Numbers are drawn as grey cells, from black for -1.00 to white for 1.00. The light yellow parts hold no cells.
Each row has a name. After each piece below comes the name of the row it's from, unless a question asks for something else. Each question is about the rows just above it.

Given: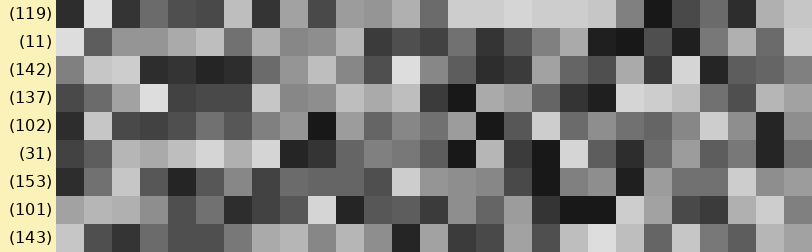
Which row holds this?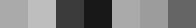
(137)
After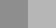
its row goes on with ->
-0.54  -0.38  -0.48  -0.11  -0.59  -0.32  0.00  0.33  -0.76  -0.81  -0.38  -0.76  -0.06  0.38  -0.16  0.61
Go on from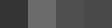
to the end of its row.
0.49  -0.59  0.27  -0.43  0.22  0.17  0.38  -0.16  0.61  0.61  0.67  0.61  0.61  0.55  0.00  -0.81  -0.43  -0.16  -0.65  0.38  0.55
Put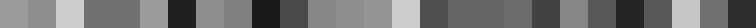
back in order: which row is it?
(153)
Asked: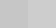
(142)

